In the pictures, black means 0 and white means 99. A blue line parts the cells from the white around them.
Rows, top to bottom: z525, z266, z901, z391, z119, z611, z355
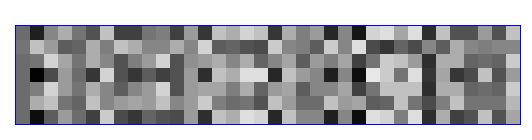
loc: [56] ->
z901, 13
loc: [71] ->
z611, 36

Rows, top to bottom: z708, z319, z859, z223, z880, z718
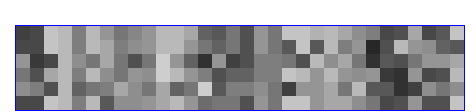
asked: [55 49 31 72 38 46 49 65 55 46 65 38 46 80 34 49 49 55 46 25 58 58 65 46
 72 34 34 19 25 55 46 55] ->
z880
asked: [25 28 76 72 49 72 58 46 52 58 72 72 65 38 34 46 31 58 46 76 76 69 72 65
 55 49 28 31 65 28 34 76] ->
z708
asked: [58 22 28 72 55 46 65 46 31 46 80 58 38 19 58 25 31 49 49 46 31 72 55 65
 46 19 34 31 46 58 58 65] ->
z859
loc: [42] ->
z718, 14
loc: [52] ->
z708, 9
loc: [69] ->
z708, 22

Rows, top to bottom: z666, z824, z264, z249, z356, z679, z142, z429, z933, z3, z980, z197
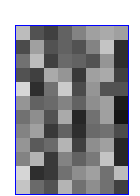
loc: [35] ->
z933, 2
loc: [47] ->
z3, 6

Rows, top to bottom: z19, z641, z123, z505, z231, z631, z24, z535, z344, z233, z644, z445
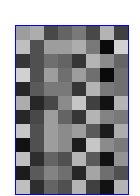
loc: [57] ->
z233, 8
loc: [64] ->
z644, 6

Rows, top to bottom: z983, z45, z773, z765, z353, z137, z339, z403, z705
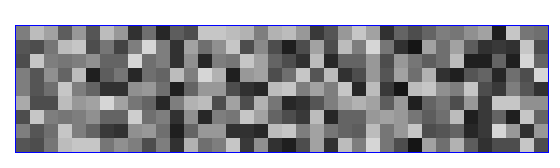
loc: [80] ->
z339, 9
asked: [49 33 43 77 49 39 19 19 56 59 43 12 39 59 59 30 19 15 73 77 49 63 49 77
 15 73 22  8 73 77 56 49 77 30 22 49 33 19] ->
z353
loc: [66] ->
z137, 1
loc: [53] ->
z45, 18
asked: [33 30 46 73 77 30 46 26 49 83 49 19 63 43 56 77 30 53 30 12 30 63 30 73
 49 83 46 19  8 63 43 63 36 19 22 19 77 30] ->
z45
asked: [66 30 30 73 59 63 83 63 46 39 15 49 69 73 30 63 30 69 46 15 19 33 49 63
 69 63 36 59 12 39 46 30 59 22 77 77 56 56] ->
z137
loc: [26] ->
z45, 8

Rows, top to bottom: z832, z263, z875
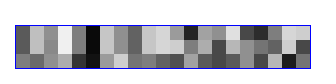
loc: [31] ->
z875, 12
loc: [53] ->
z263, 3

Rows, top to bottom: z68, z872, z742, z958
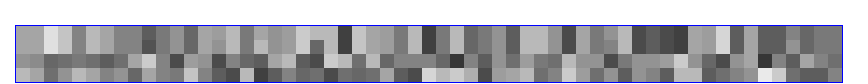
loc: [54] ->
z742, 2
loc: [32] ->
z872, 10
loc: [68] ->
z958, 33

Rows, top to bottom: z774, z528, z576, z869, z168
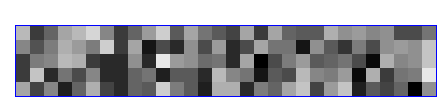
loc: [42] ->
z576, 14
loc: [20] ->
z528, 24
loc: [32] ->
z528, 2
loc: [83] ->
z774, 6

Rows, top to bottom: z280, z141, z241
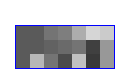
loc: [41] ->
z141, 4
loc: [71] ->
z241, 2
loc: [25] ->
z141, 6
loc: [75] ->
z241, 5

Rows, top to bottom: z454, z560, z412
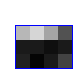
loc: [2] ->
z412, 2
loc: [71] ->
z454, 1
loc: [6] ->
z560, 3
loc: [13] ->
z412, 1

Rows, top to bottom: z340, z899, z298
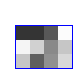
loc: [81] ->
z899, 2
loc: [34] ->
z340, 3
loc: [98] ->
z340, 4
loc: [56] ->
z298, 3
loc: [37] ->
z298, 2
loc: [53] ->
z899, 3
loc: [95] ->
z899, 1

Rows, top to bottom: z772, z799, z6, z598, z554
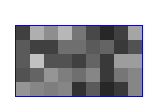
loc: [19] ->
z554, 5
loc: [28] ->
z772, 6
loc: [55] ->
z772, 3

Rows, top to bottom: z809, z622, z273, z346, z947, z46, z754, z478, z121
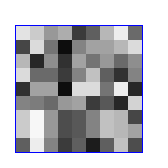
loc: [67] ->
z809, 4
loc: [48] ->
z46, 2
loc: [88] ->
z809, 1

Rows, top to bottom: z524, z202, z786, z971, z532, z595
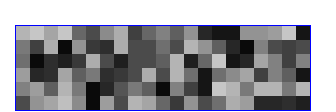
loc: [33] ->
z532, 8
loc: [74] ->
z595, 4

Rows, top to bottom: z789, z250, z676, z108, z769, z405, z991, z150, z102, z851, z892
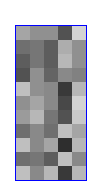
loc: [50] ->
z108, 5
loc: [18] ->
z102, 4
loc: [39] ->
z108, 3
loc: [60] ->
z991, 1
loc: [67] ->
z250, 4

